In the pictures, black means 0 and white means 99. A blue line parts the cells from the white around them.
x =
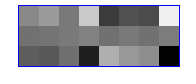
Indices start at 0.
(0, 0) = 53
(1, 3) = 50
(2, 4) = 68
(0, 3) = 78
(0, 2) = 47
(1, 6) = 44
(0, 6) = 29

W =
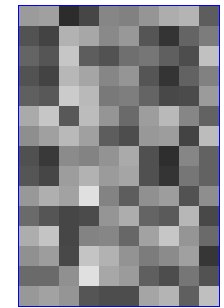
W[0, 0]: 60
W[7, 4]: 57
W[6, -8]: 72
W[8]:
[33, 27, 61, 69, 60, 64, 31, 20, 46, 38]
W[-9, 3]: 62
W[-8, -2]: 52
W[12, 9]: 21
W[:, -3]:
[67, 20, 37, 20, 28, 72, 61, 18, 20, 61, 35, 77, 54, 30, 70]
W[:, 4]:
[52, 53, 32, 52, 47, 58, 36, 57, 60, 51, 58, 52, 69, 65, 30]
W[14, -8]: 58
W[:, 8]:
[70, 39, 30, 38, 29, 52, 26, 52, 46, 32, 71, 58, 62, 46, 37]
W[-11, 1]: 34
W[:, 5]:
[50, 59, 43, 58, 49, 41, 30, 66, 64, 36, 67, 40, 57, 60, 30]
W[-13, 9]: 75
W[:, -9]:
[62, 26, 33, 26, 34, 77, 62, 22, 27, 68, 33, 76, 61, 41, 63]
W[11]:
[67, 76, 27, 51, 52, 40, 63, 77, 58, 41]
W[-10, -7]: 73
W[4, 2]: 79
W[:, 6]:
[58, 33, 46, 33, 39, 61, 59, 31, 31, 56, 39, 63, 48, 37, 64]
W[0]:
[60, 62, 17, 27, 52, 50, 58, 67, 70, 36]
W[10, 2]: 27

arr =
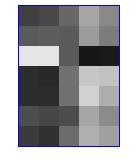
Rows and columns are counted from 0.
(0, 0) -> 25
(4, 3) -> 81
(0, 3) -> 64
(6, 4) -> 62
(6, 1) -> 19
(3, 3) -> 77
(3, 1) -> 16
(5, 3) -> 64
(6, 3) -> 68

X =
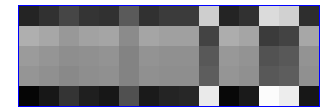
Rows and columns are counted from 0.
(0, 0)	14
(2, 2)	55
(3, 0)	58
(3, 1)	56
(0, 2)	27
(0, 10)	14
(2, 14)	57
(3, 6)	56
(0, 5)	35
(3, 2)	53
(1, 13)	26
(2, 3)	56
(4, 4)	9
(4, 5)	31
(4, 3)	12
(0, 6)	19
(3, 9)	36
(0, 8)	23
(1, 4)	64
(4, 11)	10
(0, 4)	19

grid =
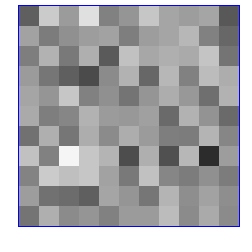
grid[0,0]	37
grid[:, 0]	[37, 63, 49, 60, 64, 66, 44, 75, 51, 61, 45]
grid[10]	[45, 68, 54, 58, 50, 60, 60, 73, 54, 66, 54]
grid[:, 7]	[64, 64, 68, 71, 67, 41, 49, 31, 52, 70, 73]
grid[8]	[51, 79, 74, 77, 63, 47, 75, 52, 48, 56, 48]
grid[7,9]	17
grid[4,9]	43
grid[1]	[63, 48, 56, 61, 63, 49, 61, 64, 71, 50, 40]
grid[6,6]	60
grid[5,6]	62
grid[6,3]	67
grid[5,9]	57
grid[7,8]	71
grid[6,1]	68
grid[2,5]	75
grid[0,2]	60
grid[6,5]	67
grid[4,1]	58
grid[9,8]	55
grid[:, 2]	[60, 56, 47, 37, 77, 52, 46, 95, 74, 42, 54]
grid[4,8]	59
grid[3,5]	69
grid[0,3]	87
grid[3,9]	73
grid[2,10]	45
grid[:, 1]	[79, 48, 69, 46, 58, 49, 68, 50, 79, 44, 68]

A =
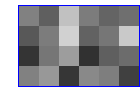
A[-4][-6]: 50
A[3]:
[50, 59, 21, 53, 49, 25]
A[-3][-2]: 46
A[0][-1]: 43
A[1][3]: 38
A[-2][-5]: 46
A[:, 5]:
[43, 78, 42, 25]
